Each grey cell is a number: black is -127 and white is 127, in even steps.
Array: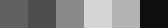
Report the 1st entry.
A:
-30
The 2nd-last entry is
51

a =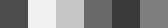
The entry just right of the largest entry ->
70
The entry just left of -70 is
-23
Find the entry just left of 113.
-51

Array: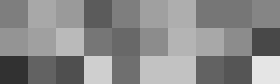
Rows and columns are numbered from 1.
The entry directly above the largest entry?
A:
-55
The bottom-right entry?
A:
101
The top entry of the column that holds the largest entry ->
5
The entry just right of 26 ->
-36
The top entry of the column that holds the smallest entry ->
-1
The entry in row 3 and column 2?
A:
-29
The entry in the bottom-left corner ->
-78
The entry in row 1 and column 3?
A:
26
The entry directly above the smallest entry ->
20

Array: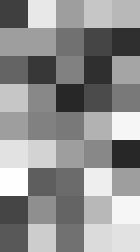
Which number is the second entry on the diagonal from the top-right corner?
-58
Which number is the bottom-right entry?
98
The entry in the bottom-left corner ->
-39
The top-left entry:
-64
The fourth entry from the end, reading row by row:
77
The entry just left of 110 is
-20
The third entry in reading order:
30
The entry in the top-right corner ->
56
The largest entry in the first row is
104
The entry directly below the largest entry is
-58
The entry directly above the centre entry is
-88
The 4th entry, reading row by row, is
70
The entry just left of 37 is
-80

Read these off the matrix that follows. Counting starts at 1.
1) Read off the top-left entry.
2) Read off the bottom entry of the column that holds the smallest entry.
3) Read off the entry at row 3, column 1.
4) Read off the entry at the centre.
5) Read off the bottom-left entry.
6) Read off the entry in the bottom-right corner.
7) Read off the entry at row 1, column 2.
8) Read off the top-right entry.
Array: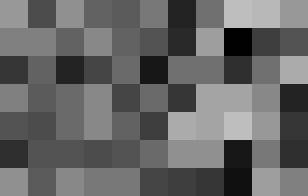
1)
24
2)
-111
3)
-73
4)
-21
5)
16
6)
0
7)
-51
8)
24

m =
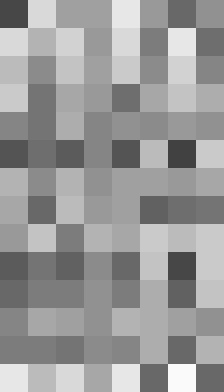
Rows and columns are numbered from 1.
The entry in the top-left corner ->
-56
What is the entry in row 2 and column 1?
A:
89
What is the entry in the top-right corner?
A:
17
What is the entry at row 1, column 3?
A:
32
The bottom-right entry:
-23
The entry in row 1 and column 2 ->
89
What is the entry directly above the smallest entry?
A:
25
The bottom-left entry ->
103
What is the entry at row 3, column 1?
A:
59
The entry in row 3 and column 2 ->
11
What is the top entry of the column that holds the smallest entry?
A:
-23
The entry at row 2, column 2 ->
51
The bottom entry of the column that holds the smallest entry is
122
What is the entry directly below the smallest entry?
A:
25

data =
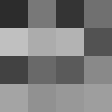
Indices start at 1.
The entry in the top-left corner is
-83
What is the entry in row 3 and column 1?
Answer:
-61
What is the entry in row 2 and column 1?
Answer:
64
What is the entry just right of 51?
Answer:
-45
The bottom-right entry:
30

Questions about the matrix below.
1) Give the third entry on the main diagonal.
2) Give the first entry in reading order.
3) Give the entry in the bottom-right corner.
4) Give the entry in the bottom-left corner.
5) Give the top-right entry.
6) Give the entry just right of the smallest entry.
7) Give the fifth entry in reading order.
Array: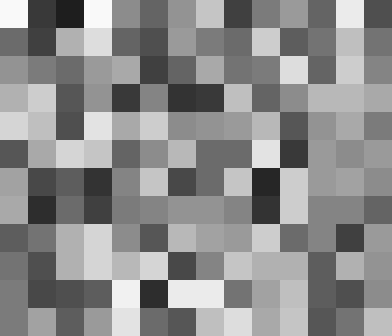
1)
-20
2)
121
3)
63
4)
-4
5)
-48
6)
121
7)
12

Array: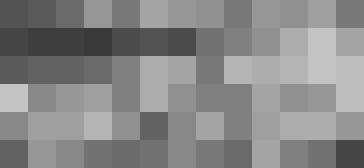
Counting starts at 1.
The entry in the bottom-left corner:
-29
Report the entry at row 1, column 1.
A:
-45
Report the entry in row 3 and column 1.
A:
-37
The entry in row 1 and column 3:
-21
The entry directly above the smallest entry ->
23
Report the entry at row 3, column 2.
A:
-29
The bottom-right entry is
-58
